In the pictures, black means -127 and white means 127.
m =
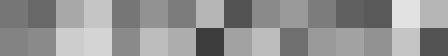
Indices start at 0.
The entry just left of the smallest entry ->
46
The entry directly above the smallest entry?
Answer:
53
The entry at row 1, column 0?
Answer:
3
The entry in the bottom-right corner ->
-45
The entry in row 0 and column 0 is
-9
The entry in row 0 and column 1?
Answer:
-23
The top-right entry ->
53
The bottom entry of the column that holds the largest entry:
69
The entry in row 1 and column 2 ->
77

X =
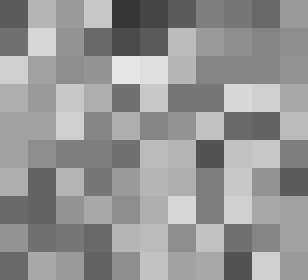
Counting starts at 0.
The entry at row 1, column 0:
-14
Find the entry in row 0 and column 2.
26
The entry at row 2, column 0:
79
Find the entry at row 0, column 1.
53
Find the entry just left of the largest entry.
20
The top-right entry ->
26
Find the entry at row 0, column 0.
-36
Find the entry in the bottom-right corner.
26
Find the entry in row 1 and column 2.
20
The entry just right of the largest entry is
95
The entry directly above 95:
-36
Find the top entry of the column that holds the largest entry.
-72
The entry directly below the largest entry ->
-14
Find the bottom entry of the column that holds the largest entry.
13
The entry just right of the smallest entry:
-58

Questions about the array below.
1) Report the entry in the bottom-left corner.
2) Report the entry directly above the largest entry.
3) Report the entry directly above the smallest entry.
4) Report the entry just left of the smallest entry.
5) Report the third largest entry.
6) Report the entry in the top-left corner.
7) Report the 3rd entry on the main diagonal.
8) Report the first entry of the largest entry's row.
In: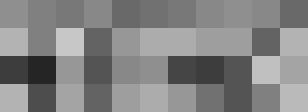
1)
51
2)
-7
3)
0
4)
-66
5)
58
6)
15
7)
23
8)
51

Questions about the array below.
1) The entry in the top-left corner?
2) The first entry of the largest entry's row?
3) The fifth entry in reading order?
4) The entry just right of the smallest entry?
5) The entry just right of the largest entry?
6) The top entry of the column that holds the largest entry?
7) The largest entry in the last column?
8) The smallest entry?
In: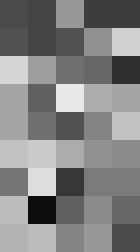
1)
-53
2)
37
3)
-66
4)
-31
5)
44
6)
24
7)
80
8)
-114

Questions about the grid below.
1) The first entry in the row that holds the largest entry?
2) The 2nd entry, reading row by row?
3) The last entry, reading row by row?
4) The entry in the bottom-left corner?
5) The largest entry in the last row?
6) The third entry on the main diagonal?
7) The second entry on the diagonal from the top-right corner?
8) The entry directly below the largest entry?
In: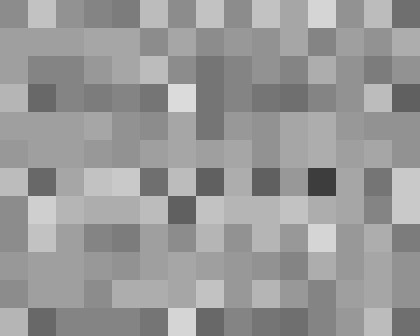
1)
53
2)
66
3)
-16
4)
53
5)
85
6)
4
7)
18
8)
38

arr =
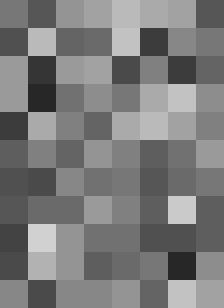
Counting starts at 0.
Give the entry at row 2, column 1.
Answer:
-74
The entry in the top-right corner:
-41
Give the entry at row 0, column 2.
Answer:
20
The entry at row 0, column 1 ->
-41
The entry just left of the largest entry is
-60
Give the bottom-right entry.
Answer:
34
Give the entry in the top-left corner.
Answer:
-8
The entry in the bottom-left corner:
7
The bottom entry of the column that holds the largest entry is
-53
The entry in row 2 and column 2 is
26
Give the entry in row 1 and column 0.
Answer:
-47
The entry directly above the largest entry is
-21
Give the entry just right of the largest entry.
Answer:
20
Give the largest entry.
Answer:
81
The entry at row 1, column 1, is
58
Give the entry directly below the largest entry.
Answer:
50
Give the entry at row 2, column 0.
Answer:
26
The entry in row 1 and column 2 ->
-27

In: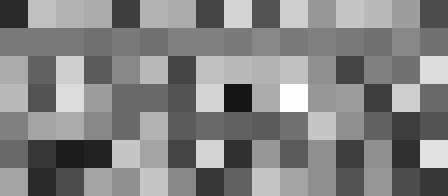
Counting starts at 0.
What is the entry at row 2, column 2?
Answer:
78
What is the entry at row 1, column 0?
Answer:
-6
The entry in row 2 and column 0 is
43
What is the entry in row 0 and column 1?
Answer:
63
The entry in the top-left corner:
-86
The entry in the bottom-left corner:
35
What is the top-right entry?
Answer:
-51
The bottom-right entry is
-72
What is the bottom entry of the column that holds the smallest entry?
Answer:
-30
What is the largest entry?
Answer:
125
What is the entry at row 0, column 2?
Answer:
50
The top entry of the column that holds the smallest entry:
84
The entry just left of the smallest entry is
84
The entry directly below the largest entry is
-14
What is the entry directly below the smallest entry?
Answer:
-30
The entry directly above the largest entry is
63
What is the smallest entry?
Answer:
-106
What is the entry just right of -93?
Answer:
70
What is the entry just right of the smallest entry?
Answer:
43
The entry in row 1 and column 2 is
-6
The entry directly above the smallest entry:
57

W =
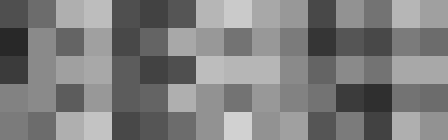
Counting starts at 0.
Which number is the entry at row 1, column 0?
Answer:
-87
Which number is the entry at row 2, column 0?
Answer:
-68
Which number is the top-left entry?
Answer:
-48
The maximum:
81
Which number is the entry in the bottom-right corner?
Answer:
18
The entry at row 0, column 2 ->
47
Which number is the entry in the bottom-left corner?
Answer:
-4
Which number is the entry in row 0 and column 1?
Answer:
-19
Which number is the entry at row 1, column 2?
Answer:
-27
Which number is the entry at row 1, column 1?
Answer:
10
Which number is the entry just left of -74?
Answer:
-4
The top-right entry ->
32
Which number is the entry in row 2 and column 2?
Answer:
32
